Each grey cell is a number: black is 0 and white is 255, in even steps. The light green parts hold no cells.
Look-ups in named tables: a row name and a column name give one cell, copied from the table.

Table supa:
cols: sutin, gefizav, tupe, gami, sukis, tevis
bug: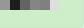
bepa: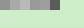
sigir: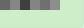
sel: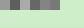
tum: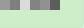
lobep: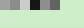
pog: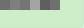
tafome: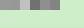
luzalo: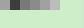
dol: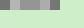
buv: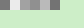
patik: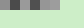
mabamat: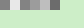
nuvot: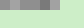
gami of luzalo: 139
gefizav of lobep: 140
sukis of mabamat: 190
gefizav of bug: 29
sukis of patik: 150
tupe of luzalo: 121
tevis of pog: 112
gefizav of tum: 127
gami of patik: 80
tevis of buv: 115
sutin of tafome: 153
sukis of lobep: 142
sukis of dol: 172
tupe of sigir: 63

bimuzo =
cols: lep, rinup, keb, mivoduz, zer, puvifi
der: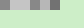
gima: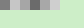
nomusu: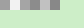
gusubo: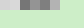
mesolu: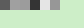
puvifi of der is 114
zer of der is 183
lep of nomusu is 160
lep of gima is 126
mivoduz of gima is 107
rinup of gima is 198
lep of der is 137
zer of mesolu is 229
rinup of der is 197
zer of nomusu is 193

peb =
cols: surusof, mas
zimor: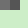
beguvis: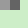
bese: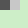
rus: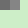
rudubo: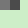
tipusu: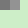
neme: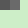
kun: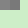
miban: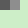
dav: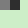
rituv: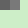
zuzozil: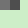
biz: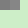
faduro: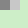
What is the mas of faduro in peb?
200
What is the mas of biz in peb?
134
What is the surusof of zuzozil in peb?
114
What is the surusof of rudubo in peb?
118
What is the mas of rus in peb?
133
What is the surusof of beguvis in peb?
154
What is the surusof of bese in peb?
84
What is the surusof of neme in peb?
87
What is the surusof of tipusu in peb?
119
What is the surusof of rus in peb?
109
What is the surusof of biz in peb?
125
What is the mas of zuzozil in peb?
78
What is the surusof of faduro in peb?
133
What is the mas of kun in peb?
121
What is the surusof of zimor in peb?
111
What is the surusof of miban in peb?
90
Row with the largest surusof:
beguvis

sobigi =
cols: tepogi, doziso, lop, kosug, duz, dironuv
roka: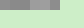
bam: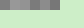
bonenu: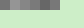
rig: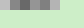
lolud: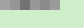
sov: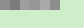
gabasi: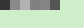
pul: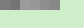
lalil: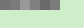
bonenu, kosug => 122
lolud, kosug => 151
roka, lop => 137
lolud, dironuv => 154
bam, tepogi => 127
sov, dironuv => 141
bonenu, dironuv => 120
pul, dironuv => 136
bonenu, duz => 103
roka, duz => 158
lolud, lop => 115
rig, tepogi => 192
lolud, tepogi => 161
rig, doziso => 135
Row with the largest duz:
sov

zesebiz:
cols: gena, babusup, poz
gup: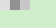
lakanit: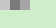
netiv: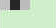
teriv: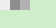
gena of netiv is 194
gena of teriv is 239
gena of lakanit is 197
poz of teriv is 178
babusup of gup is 146
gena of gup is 222
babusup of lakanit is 122
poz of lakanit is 165
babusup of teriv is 142
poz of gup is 198
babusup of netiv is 38
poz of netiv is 187

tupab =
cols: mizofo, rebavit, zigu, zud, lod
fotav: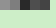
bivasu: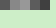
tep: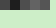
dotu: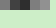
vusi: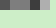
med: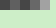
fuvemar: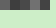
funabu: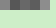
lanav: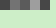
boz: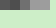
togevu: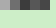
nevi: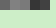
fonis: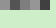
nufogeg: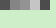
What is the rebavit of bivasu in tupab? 136
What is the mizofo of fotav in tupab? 145
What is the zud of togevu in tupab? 87
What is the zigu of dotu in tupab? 46
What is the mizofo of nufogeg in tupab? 82
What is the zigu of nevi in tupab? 122

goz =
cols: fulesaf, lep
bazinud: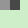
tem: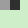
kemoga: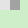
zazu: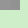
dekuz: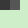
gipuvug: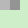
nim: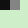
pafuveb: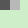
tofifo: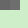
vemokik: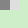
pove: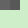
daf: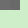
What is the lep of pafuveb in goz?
184
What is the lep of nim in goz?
132
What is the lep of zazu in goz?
146
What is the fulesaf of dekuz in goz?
56
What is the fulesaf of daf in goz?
109
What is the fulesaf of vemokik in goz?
132
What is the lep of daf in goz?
105
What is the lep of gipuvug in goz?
148
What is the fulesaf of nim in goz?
15
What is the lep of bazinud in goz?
72
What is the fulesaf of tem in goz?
157
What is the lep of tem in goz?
47
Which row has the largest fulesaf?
kemoga

